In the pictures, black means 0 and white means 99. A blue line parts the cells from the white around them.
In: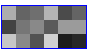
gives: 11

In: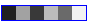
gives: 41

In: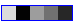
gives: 44

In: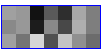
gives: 56

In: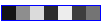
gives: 24

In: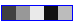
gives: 7

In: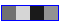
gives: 10

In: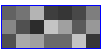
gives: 76
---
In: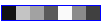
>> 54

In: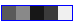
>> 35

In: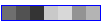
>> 57

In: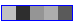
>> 58

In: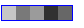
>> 47

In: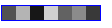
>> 38

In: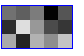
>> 44
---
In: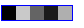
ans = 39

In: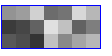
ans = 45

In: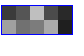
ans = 74

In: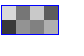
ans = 46

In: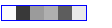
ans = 68

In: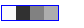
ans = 19

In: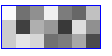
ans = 48
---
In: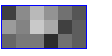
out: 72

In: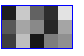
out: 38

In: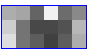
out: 39

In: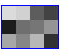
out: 36

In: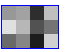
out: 18

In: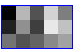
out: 32

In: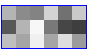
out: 51

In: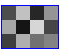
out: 15

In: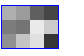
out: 37
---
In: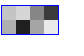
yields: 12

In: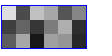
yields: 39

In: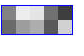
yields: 61

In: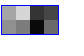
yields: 48

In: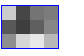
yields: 24

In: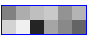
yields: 93

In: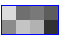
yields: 76

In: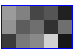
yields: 36
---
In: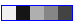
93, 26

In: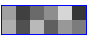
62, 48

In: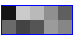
8, 52

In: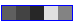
37, 51

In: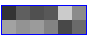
20, 41

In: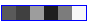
35, 96

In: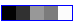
1, 98

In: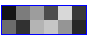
8, 15
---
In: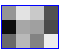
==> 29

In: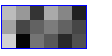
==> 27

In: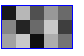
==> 24

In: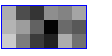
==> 34

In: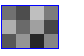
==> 27

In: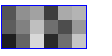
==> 59

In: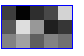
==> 21

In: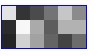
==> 69
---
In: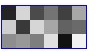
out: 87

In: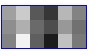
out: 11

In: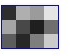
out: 15

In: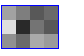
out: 41

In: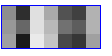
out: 28

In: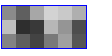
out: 47

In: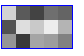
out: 64

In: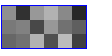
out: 31

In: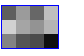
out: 33
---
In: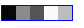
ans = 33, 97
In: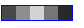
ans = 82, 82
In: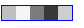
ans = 48, 95
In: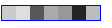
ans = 66, 86
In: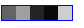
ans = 14, 80
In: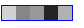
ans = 59, 81
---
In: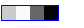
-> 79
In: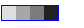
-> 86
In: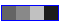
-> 39
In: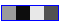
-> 60
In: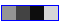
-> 58
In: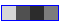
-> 83
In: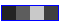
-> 14
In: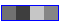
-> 44
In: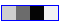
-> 80
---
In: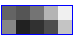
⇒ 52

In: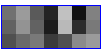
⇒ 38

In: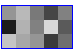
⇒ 11

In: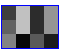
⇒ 38

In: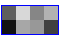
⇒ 7

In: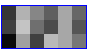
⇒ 25

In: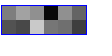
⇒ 32

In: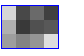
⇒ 68

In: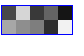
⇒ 65
